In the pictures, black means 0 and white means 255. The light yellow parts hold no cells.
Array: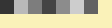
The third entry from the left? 125
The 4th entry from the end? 68
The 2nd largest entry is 185

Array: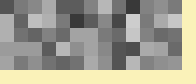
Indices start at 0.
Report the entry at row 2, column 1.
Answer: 114
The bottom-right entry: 149
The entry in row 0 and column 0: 84
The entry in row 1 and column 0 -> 176
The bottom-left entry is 163
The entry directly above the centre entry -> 92
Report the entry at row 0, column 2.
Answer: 136
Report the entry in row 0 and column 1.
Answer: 122
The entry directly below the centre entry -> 163
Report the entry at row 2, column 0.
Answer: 176
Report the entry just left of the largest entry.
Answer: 71
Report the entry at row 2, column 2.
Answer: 100
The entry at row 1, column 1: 100
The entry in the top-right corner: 122
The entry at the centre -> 163
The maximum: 205

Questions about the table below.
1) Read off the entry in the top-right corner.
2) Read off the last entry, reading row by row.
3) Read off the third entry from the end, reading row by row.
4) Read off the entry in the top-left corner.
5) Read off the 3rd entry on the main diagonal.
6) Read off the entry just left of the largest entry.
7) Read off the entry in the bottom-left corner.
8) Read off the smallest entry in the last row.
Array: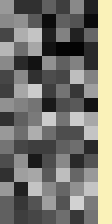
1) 33
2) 116
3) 110
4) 153
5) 196
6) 83
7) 96
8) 55

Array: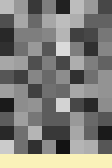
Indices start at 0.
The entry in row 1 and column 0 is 79
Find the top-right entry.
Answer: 71
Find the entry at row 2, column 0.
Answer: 40
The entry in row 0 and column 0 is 189
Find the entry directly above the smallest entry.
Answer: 56
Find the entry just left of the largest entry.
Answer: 86
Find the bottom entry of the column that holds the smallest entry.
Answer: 19
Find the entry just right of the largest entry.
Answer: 126
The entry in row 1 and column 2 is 105
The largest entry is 219
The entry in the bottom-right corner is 86
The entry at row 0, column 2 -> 56
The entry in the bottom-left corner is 203
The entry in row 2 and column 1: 126
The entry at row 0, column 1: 153
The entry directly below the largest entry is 71
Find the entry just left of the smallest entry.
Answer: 141
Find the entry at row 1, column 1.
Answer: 167

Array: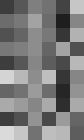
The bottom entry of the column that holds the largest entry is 218
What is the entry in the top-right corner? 198
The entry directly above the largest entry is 61
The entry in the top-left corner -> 61
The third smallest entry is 46
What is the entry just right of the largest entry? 198
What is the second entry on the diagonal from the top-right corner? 30
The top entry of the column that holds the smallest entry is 67
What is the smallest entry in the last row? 93
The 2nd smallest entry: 38
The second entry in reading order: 87
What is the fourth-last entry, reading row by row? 114
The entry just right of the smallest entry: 134
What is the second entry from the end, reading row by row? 184

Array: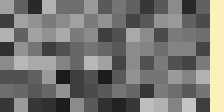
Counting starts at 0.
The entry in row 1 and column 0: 62
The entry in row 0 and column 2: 41
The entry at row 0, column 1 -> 97
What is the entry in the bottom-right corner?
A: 62
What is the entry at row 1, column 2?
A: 146
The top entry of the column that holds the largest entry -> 41
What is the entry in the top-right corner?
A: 97
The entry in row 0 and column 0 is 161
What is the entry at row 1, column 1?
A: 161
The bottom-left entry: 55
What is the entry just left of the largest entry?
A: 131
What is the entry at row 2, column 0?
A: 177
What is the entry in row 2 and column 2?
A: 161
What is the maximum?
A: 196

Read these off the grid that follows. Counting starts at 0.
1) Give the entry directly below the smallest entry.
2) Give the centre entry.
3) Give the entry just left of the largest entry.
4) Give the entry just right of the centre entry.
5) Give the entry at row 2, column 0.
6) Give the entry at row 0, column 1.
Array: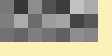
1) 171
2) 156
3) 61
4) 163
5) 114
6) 55

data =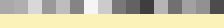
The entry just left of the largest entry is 132
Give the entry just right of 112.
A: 161

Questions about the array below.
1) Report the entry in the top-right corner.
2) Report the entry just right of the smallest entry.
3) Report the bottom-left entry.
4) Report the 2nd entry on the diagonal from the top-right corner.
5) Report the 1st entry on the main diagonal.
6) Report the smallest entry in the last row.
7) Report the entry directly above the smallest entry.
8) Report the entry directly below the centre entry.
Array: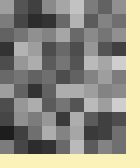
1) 144
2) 64
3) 124
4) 131
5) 158
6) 44
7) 70
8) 173

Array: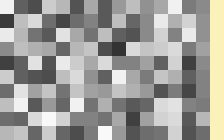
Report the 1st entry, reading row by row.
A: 241
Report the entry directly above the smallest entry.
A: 96
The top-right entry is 138
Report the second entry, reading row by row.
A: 96
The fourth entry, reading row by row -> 204
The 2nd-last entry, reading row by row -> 83
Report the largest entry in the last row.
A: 249
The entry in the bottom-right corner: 109
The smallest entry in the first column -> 58
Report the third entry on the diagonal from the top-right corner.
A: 130
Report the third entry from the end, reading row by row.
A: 210
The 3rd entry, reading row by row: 77
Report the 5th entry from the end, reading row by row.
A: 109
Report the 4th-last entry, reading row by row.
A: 115
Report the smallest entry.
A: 51
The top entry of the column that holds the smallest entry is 153
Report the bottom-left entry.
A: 183
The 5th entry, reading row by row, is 183
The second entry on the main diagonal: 190
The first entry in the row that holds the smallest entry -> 138
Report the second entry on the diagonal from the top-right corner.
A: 210
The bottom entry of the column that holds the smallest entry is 153

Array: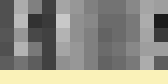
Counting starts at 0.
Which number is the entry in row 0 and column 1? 172
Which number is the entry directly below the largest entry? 179
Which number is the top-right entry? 158
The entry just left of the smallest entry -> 172
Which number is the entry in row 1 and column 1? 187
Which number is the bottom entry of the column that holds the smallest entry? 93
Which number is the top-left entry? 80
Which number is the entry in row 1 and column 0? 80
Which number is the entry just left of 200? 58
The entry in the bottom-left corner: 93
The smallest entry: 27
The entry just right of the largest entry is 144
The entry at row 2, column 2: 72
